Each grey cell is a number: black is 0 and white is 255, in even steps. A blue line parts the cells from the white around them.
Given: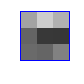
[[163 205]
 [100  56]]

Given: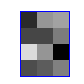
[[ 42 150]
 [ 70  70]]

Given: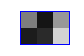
[[126  21]
 [ 28  42]]

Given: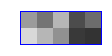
[[155 116]
 [216 182]]

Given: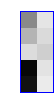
[[137 229]
 [180 218]]

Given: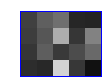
[[64 95]
 [61 86]]

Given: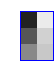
[[ 34 235]
 [ 86 209]]
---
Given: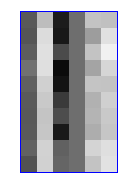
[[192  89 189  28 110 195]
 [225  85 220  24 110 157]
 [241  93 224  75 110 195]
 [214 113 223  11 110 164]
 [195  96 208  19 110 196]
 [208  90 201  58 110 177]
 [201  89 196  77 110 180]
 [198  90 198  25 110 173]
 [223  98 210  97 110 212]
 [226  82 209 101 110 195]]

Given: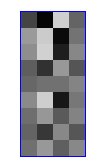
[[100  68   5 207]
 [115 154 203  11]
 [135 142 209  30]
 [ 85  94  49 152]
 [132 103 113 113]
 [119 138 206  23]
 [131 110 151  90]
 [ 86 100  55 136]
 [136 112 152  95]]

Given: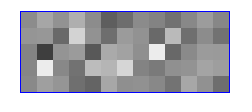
[[135 140 166 146 175 140  94 109 139 131 113 136 156]
 [114 149 151 105 211 146 110 155 146 105 186 111 140]
 [154 132  62 148 155  88 170 162 143 236 104 138 155]
 [158 134 236 136 114 188 181 214 131 122 144 147 164]
 [110 137 159 149 111 100 167 143 145 136 115 167 145]]

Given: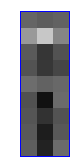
[[ 98 101  93]
 [133 153 199]
 [ 82  90  54]
 [ 70  83  55]
 [104 109  98]
 [107  81  17]
 [ 83  85  50]
 [ 88  89  29]
 [107  94  34]]

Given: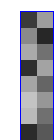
[[157  58]
 [ 39 138]
 [113 170]
 [163  47]
 [101 165]
 [151 195]
 [112 186]
 [ 88  43]]

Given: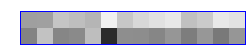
[[226 159 160 197 190 181 240 199 216 225 232 192 202 232]
 [150 131 194 134 138 190  43 142 141 134 150 125 151 121]]

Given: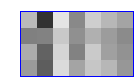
[[164 186  50 228 137 206 183]
 [139 128 130 201 144 176 156]
 [146 172  98 213 130 202 160]
 [151 155  93 219 164 198 183]]
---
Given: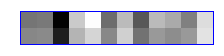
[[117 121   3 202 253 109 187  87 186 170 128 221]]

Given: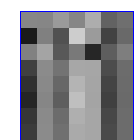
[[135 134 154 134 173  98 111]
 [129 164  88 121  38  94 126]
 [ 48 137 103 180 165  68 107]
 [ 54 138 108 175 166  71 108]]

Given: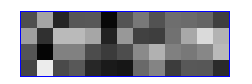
[[ 78 164  37  87  88   8  84 120  82 110 107 101  63]
 [ 84   5 129 129  76  59  77 138 177 128 120 135 185]]

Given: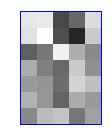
[[231 234  72 104 220]
 [ 95 119 241 174 138]
 [154 149 109 211 191]
 [136 186 195 118 161]]

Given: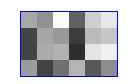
[[167 145 250  96 206 231]
 [ 68 171 177  46 228 240]]

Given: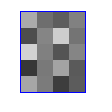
[[171 110  93 129]
 [210 128  84 133]
 [166 123  61  92]]

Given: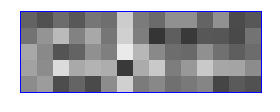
[[ 99  81 108  88 118 111 204 123 107 144 144 100 145  75  87]
 [168 137  84  99 144 127 234 183 137 109 105 144 112  94 108]
 [140 156  77 100  74 140 208 123 136 112 121 133  69  90  81]]

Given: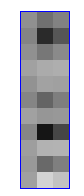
[[144 112 130]
 [144 119 138]
 [146 162 160]
 [161 150 152]
 [158 178 179]
 [160 211 194]]

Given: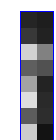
[[ 37  30]
 [209 129]
 [163  35]
 [ 92  45]]
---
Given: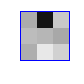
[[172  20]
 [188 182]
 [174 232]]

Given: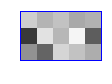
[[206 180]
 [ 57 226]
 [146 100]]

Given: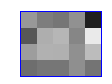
[[152 125]
 [ 87 174]
 [157 177]]

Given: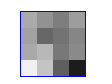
[[170 146]
 [162 103]
 [169 184]]

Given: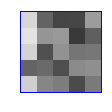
[[215  99]
 [227 149]
 [211  80]]

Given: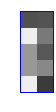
[[ 80  83]
 [238 121]
 [152  87]]
